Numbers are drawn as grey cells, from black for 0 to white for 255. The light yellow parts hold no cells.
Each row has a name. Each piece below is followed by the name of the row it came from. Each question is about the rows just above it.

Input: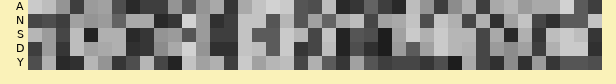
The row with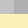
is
N
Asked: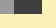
S
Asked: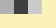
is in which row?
Y
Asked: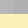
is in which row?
D
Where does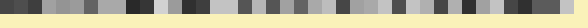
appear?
N
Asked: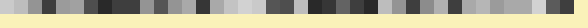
A
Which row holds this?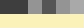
A

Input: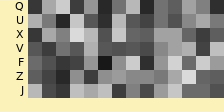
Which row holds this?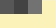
U
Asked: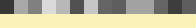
X
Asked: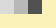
X
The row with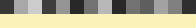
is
Q
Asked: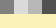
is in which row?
X
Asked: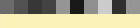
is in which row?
F
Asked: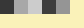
Q

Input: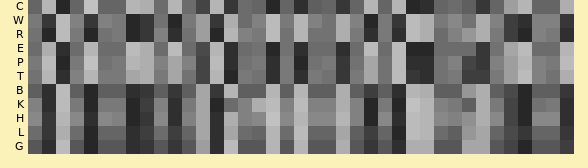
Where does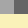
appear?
L
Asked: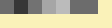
E
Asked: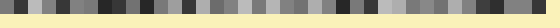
W
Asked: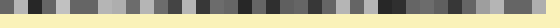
C
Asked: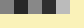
H

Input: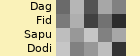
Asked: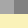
Dag
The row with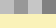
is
Sapu
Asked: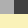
Fid
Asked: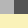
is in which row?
Dag
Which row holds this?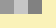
Sapu
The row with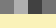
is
Fid
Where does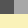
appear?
Dag

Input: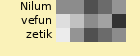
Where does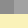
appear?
vefun
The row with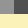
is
zetik
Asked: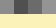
Nilum
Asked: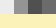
zetik

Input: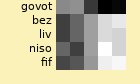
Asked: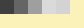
liv
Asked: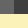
niso

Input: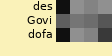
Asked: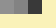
dofa
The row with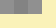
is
des
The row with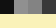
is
dofa

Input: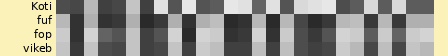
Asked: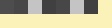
vikeb
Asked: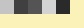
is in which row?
fop

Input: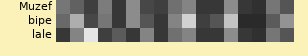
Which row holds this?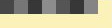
bipe
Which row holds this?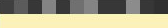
lale
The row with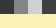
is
bipe
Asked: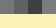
Muzef
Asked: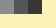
bipe
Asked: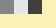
lale

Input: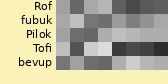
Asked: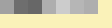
bevup
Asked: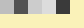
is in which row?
Tofi
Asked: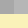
Rof
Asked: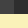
Tofi
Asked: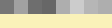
bevup

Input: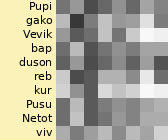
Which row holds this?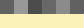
duson
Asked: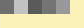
Netot

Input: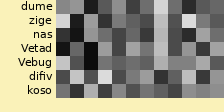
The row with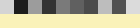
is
zige
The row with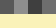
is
dume
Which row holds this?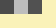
zige
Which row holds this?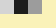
zige

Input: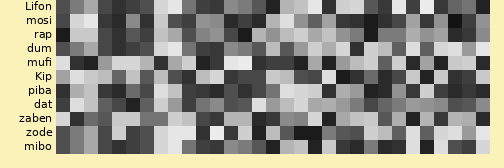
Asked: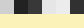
mufi
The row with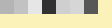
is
Lifon
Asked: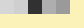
piba
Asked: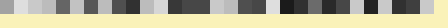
Kip

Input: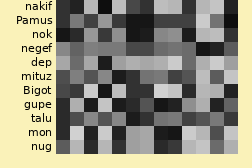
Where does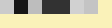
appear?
Bigot
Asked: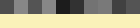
talu
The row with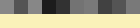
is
talu
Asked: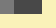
negef
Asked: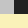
nakif
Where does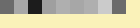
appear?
dep
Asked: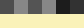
talu

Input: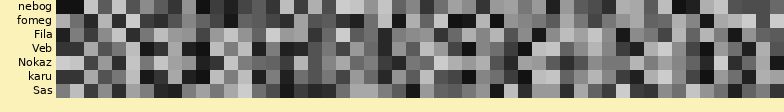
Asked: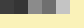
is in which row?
Sas
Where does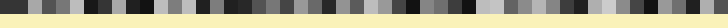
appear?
Veb
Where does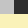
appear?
Fila

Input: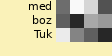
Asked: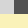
med
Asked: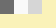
med
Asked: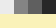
Tuk
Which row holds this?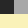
boz

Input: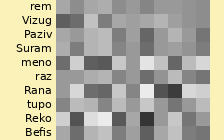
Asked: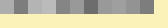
Suram
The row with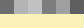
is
Befis
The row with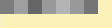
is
Paziv
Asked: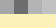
Befis
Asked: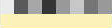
Reko
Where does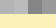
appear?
Suram
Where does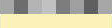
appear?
Befis

